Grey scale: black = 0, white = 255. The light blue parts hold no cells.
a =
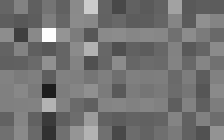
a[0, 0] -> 101
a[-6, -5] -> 106
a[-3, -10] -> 96
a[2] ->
[141, 63, 137, 253, 148, 124, 87, 138, 140, 134, 137, 135, 112, 140, 123, 105]
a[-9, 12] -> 133
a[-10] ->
[101, 130, 95, 116, 97, 138, 204, 99, 72, 97, 90, 98, 162, 89, 93, 92]
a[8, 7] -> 98
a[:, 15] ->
[92, 132, 105, 139, 113, 129, 138, 125, 109, 147]
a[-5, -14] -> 127
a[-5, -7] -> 128
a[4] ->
[96, 97, 106, 145, 101, 131, 80, 102, 140, 102, 108, 106, 131, 104, 133, 113]
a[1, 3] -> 126
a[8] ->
[98, 133, 97, 58, 95, 109, 156, 98, 93, 99, 97, 100, 132, 97, 129, 109]
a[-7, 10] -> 92
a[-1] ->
[112, 138, 105, 49, 112, 149, 179, 112, 72, 108, 99, 111, 122, 97, 81, 147]
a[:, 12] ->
[162, 133, 112, 130, 131, 106, 108, 94, 132, 122]
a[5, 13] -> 125
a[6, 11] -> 122
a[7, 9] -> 129
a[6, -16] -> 128
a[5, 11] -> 126
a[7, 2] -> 130
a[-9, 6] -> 136
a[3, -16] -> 99
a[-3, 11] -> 129
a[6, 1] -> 136
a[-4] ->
[128, 136, 122, 29, 125, 133, 144, 123, 89, 124, 117, 122, 108, 118, 86, 138]
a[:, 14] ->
[93, 144, 123, 101, 133, 93, 86, 95, 129, 81]

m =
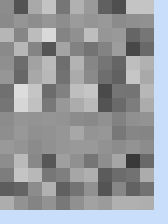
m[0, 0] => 140
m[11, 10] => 105
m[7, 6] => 186
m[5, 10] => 169
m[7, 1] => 214
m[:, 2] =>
[169, 141, 188, 132, 162, 168, 197, 193, 147, 144, 139, 136, 184, 140, 132]
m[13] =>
[93, 100, 140, 177, 96, 115, 145, 84, 135, 98, 114]
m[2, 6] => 190
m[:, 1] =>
[83, 149, 134, 183, 108, 103, 220, 214, 149, 152, 148, 186, 196, 100, 146]
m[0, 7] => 96
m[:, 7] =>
[96, 153, 150, 131, 117, 110, 74, 83, 145, 151, 146, 142, 91, 84, 155]
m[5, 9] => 198
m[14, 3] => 146
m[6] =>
[112, 220, 197, 108, 129, 190, 197, 74, 117, 116, 183]
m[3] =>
[138, 183, 132, 85, 164, 130, 115, 131, 157, 72, 105]
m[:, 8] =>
[79, 139, 153, 157, 101, 97, 117, 106, 130, 120, 140, 166, 108, 135, 176]
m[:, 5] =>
[177, 155, 144, 130, 179, 171, 190, 172, 140, 167, 153, 144, 166, 115, 144]
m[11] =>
[141, 186, 136, 87, 159, 144, 117, 142, 166, 57, 105]
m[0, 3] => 195
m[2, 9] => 101
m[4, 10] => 177
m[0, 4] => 118
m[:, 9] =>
[196, 143, 101, 72, 190, 198, 116, 125, 144, 134, 147, 57, 114, 98, 176]

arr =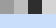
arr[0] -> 156
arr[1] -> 189
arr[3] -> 212

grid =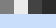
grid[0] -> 126
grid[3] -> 43

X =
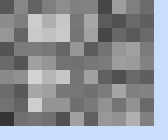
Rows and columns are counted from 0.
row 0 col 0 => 88
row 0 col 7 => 70
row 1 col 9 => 105
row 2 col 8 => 104
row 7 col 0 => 114
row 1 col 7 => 91
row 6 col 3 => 160
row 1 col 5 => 119
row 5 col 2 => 211
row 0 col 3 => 127
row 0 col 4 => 141
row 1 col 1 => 126
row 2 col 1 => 101
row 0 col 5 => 129
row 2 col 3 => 194
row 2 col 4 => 201
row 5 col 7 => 97
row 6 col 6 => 113
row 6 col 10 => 131
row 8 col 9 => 176
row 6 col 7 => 124
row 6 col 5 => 118
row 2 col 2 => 201
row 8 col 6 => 96
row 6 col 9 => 128
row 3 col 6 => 92

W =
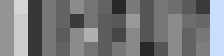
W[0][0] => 148
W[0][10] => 86
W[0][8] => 40
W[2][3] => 120
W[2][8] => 70
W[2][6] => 176
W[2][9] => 136
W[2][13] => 99
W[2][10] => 86
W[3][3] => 120
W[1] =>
[148, 204, 55, 120, 99, 59, 116, 93, 88, 153, 86, 118, 139, 109, 103]
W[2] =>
[148, 204, 55, 120, 91, 140, 176, 93, 70, 136, 86, 118, 139, 99, 119]
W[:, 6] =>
[116, 116, 176, 116]
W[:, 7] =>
[99, 93, 93, 93]
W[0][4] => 99
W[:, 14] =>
[58, 103, 119, 126]
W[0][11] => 118

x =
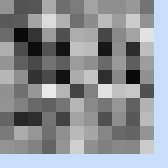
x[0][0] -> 147
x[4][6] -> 143
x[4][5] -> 156
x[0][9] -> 152
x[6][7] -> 225
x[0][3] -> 170
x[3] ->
[174, 75, 13, 83, 18, 192, 187, 23, 143, 44, 190]
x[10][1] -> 142
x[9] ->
[122, 171, 150, 112, 144, 185, 166, 134, 105, 100, 148]
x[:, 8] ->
[142, 157, 137, 143, 154, 135, 192, 150, 141, 105, 136]
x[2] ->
[107, 9, 51, 156, 80, 173, 169, 70, 137, 163, 226]
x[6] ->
[145, 112, 151, 233, 180, 68, 129, 225, 192, 198, 80]
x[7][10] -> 179
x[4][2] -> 73
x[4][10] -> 157
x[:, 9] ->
[152, 204, 163, 44, 94, 10, 198, 96, 88, 100, 134]
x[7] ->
[147, 129, 105, 96, 116, 181, 137, 118, 150, 96, 179]
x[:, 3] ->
[170, 219, 156, 83, 115, 74, 233, 96, 116, 112, 100]
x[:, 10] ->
[115, 146, 226, 190, 157, 145, 80, 179, 186, 148, 202]
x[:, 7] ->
[143, 186, 70, 23, 106, 46, 225, 118, 80, 134, 128]
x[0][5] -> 123
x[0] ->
[147, 83, 85, 170, 110, 123, 163, 143, 142, 152, 115]
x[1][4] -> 176

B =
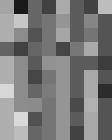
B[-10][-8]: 164
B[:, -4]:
[170, 149, 165, 69, 149, 149, 149, 149, 149, 149]
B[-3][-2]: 177
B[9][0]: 174
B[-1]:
[174, 189, 102, 117, 149, 66, 168, 84]
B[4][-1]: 60
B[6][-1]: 44
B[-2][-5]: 117
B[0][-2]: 66
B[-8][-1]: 84
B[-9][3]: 117
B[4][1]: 140
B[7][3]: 117
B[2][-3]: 91
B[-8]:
[174, 140, 83, 117, 165, 91, 117, 84]
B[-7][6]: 169
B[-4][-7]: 140
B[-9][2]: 102
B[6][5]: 91
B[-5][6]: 168
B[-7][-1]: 84
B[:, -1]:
[189, 84, 84, 84, 60, 84, 44, 84, 84, 84]
